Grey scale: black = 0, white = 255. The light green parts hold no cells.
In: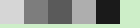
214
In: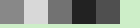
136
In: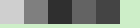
207
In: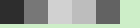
45
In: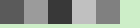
90
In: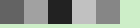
99
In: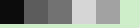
12
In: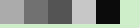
171
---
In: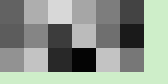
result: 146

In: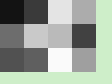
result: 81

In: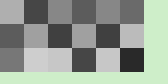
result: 119

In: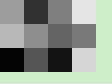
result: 4

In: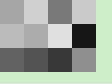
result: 98

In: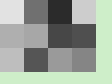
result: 190

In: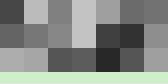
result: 173

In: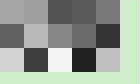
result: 212

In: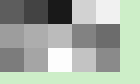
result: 124
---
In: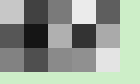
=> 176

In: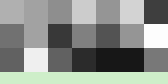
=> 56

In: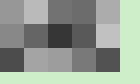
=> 54

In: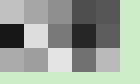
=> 120

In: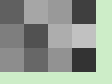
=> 174

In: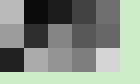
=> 133

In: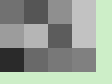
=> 92

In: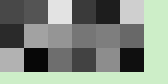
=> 149

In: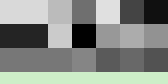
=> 203

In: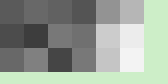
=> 120
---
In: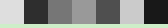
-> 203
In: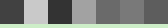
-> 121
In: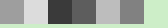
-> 189
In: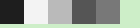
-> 85
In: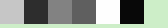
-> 254
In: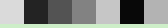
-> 8
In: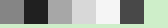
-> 245
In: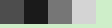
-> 118
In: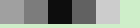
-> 97
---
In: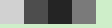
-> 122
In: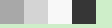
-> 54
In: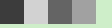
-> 161
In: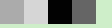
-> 101
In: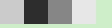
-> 231
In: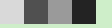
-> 35
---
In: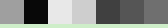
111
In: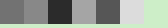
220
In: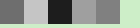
128
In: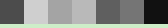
17
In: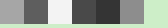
141
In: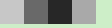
169
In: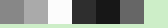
102
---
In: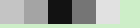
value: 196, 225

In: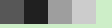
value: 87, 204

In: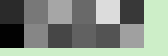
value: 42, 160

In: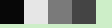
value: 7, 68

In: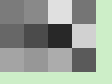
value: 123, 90

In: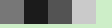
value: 119, 202

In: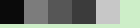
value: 10, 199

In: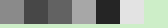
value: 138, 227
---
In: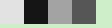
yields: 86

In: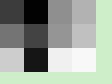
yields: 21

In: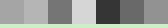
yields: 105

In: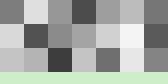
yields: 76

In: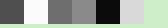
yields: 79

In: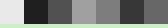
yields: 55

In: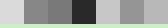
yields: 121
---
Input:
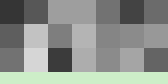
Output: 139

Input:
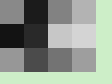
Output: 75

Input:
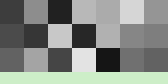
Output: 21

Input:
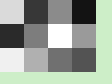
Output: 176

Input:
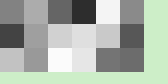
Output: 230

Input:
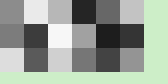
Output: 118

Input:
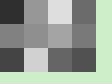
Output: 209

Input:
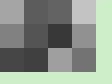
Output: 64

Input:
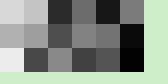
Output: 65
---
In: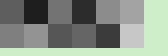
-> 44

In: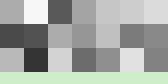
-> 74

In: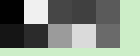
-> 21

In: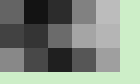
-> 31

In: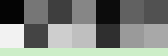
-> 12

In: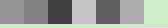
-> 94

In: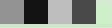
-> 72

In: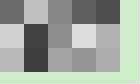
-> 66

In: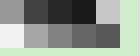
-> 39

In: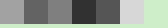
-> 85
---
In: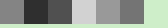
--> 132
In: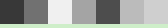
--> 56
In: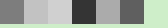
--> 125
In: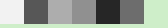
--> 242
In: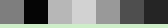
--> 126
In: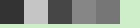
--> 51
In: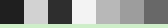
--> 31
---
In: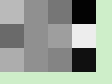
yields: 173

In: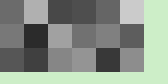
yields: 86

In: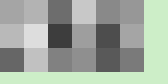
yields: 102

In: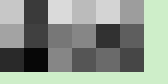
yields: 41

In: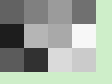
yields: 91

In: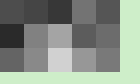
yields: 100

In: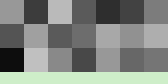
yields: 13

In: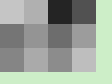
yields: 133

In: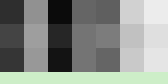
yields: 53

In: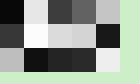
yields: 190
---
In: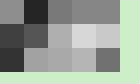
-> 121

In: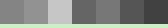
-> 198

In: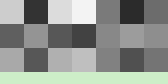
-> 220

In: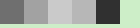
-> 202

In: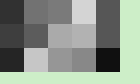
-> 122

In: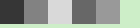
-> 217
